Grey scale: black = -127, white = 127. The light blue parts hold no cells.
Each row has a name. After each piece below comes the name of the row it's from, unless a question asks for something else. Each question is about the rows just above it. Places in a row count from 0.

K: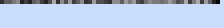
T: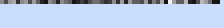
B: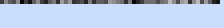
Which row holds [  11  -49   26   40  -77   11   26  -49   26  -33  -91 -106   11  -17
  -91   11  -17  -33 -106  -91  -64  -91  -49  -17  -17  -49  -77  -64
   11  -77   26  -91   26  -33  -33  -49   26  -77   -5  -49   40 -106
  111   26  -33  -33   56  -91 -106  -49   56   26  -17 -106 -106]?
T
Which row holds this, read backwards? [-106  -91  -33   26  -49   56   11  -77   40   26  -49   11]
B
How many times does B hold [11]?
6

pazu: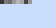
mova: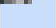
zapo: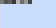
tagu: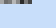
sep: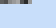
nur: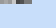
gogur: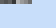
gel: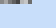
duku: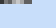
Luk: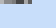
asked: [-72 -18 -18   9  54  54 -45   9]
mova
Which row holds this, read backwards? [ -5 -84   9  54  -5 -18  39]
tagu

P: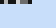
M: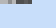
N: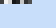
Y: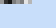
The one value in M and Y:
[54]
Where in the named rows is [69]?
N, 5
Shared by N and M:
[-48]
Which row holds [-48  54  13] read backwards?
M
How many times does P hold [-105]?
4
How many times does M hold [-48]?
3

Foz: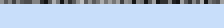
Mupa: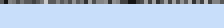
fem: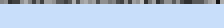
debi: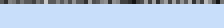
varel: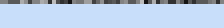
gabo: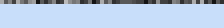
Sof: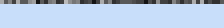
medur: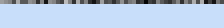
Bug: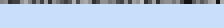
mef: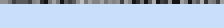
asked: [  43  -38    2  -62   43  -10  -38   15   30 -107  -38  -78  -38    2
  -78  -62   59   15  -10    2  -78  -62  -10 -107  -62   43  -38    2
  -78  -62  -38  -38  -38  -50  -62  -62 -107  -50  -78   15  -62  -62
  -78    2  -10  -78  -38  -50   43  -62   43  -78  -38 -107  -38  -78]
gabo
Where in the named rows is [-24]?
varel, 24
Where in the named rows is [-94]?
Foz, 43

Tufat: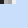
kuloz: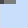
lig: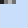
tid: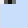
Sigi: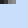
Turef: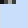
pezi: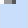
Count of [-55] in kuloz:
1
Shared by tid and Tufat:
[110]
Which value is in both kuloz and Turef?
[-55]
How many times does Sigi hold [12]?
1
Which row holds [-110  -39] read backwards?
tid
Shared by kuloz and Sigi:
[-2]

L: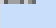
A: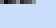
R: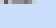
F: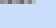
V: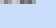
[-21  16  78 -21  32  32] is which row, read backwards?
L
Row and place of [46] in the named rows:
F, 6
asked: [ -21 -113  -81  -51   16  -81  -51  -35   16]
A

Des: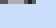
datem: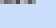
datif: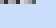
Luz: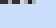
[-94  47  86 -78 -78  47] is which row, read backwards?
Luz
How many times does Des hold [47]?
4
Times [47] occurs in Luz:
3
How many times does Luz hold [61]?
0

